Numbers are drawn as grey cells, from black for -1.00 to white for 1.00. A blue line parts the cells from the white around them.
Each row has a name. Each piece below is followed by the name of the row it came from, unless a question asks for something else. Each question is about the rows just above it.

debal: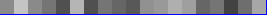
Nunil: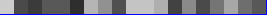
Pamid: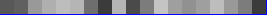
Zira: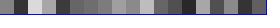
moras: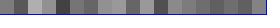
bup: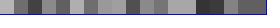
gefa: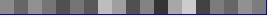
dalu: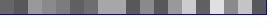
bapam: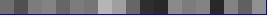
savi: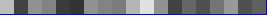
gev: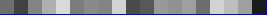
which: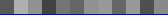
moras
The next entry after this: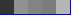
[0.76]
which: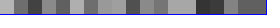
bup
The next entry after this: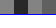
[0.14]

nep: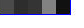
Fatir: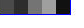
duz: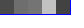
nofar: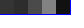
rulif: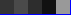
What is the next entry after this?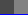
[-0.87]
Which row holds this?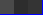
nep
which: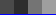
Fatir
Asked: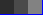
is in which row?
nofar
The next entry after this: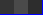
[-0.87]

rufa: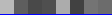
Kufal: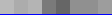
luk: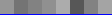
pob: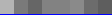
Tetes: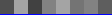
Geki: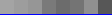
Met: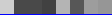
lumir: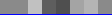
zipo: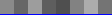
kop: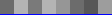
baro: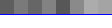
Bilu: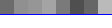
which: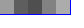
zipo
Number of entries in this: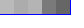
5
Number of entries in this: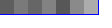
7

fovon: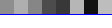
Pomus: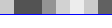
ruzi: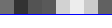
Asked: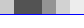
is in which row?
Pomus
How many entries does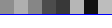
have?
8
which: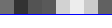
ruzi

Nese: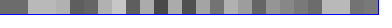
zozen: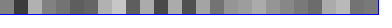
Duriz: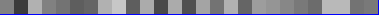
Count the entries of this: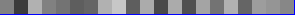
21
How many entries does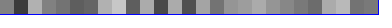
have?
27
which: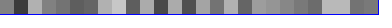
Duriz
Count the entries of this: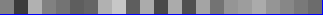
23
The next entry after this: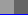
[0.17]

